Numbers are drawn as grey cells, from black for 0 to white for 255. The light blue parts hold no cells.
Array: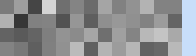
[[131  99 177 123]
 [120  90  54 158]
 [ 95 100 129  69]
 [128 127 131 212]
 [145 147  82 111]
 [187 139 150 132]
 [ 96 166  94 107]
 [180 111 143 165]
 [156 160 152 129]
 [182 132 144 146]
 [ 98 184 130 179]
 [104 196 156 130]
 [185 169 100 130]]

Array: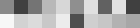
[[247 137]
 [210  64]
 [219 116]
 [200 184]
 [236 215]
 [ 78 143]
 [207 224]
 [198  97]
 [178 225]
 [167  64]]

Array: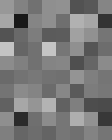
[[127 143  97 116 106 140 195  83 166 152]
 [102  43 167 139 115 128 101 105  24 130]
 [109 111 149 132 120 113 113 125 133 113]
 [100 140 179 107 114 132 197  91 143 143]
 [118 118  97 135 112 134 118  92 111 145]
 [112 174 127  90 148  79 144 161 177  82]
 [131 146  77 124 127 102  85 145 166  88]
 [117  56  75 119 117 139 109 117  51 133]]

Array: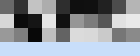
[[153 215 105]
 [127  11  49]
 [  8  21 195]
 [191 229 173]
 [ 99  17  46]
 [219 150  15]
 [217 124  16]
 [202  86  33]
 [118 225  76]
 [138 233 181]]

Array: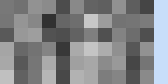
[[192 168 165  89 118 120]
 [ 97  88 104 152 149 113]
 [119 118 115 158 135 146]
 [182 171 132  82  49 139]
 [ 72  78  56  78 102  76]
 [178 160 170  98 110 137]
 [169 167 196 127 199  99]
 [125 139 173  80 156  95]
 [133 153 144 131 115 145]
 [ 80  70  87 109 117  94]
 [138 117 146  79 123  69]]

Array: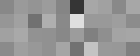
[[139 161 150 136]
 [159 169 161 154]
 [152 146 113 148]
 [145 145 175 156]
 [165 136 137 133]
 [114 156 223  53]
 [195 128 153 167]
 [153 143 153 161]
 [152 164 158 137]
 [128 166 140 167]]
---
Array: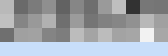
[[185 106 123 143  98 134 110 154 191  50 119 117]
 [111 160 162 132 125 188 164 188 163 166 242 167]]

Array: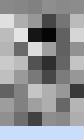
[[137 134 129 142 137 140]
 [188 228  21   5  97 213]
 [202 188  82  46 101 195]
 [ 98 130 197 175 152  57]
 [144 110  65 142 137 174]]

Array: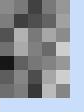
[[138 121  65 121 150]
 [ 82 177 121 167 139]
 [ 22  96 119 131 151]
 [110 125  55 186 133]]

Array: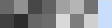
[[104 145  71  98 161 181 113]]

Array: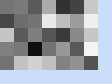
[[117 122  90 171  50  67 200]
 [197  90 126  85  58 137 198]
 [115 194 209 192 130 146  83]]

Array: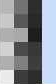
[[183 115  45]
 [175 169  30]
 [175 128  61]]
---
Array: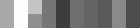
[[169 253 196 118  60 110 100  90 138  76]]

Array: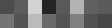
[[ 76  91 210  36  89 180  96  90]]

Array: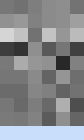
[[119 113 126 139 142 115]
 [213 194 114 195 150 187]
 [121 171 150 145  40 129]
 [107 107 134 128  99 114]
 [122 120 130  91 143 101]]

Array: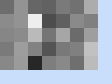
[[109 147 102  98 122 113 172]
 [134 139 186 117 166 107 158]
 [136 155  39 126 137 111 187]]

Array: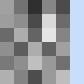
[[161 114  47 134  75]
 [106 173 100 228 132]
 [121 142 191 153 112]]

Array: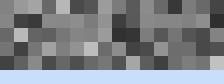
[[130 153 164 104 183  74  85 156 123  90 139 105  56 124 105  69]
 [104 185 100  96 119 133 130 155  49  53 125  87 117  85  74 131]
 [ 66  97 138  75 103  79 105 119  83 166  93  64 110 125 116 193]]

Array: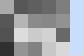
[[170  87  95 103 126]
 [ 82 220 203 210 104]]

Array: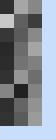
[[ 47 166 135]
 [ 55  91 137]
 [ 44 115 128]
 [133  33 131]
 [ 51  91 155]]

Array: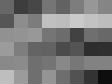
[[103  61  71 117  98 125 151 133]
 [145 147 152 117 108  66 111 104]
 [137 139 111 116 136 119 130 130]]
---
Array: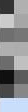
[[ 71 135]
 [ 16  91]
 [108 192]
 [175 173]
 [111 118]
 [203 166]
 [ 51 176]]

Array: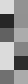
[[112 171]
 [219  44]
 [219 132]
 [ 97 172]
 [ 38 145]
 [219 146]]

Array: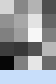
[[  6 128 230 106]
 [ 61  55  82 184]
 [128 157 247 127]
 [145 167 227 101]
 [213 135 179  78]]

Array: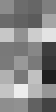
[[142 145  97  67]
 [196 237 184 150]
 [177 120 193  31]
 [122 153 122  54]
 [121 118 135  62]
 [199 146 205 227]
 [107  98  91 165]
 [140 108 102 127]]

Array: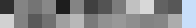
[[209 130  89 113 160 184 122 145 152 142 131 134 172]
 [ 47 132 116 136  29 132  64  83 124 193 216  98  87]]

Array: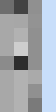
[[168 178 122]
 [168 178 144]
 [168 178 170]
 [139  45 144]
 [168 206 144]
 [168 178 144]
 [168 167 147]
 [110  67 144]]

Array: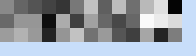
[[156 178 153  35 149 194 114 154  85  63 166  36 125]
 [105 150 150  14 172  63 161 103  72 103 250 235 219]
 [137 101  84  67  53 120 193  95 189 111 185 223   4]]

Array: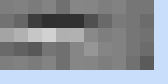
[[126 129 123 131 112 134 133 126 130 113  91]
 [106  97  88 117 112 134 150 133 130 118 108]
 [164 177 198 209 176 177 137 126 130 118 113]
 [114 102  61  48  49  49  80 105 122 118 108]
 [126 129 123 131 112 134 133 126 130 118 118]]
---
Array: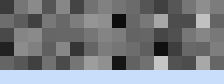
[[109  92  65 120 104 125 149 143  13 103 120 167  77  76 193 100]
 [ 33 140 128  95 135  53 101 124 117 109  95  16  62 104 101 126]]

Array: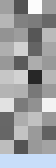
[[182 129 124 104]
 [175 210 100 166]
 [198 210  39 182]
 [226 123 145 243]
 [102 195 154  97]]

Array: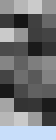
[[ 57  22  64 104]
 [ 75  78  26  50]
 [ 68 110  89 130]
 [165  51  53  27]]

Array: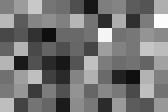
[[184  91 133 142 128 182 116  44 173  47 124 252]
 [ 99 179  73 100  79 103  69 158 130 119 197 188]
 [112 159 191  64  42 132 177 106  34  16 179 128]
 [190  67 116 102  27 140 120  43 155  92  85 152]]

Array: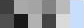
[[ 80  25 178  68 218]]

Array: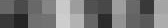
[[ 57  37 112 114 205 179 102  44 147  99  90 173]]

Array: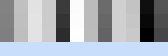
[[129 191 227 203  52 252 187 103 208 198   8  77]]
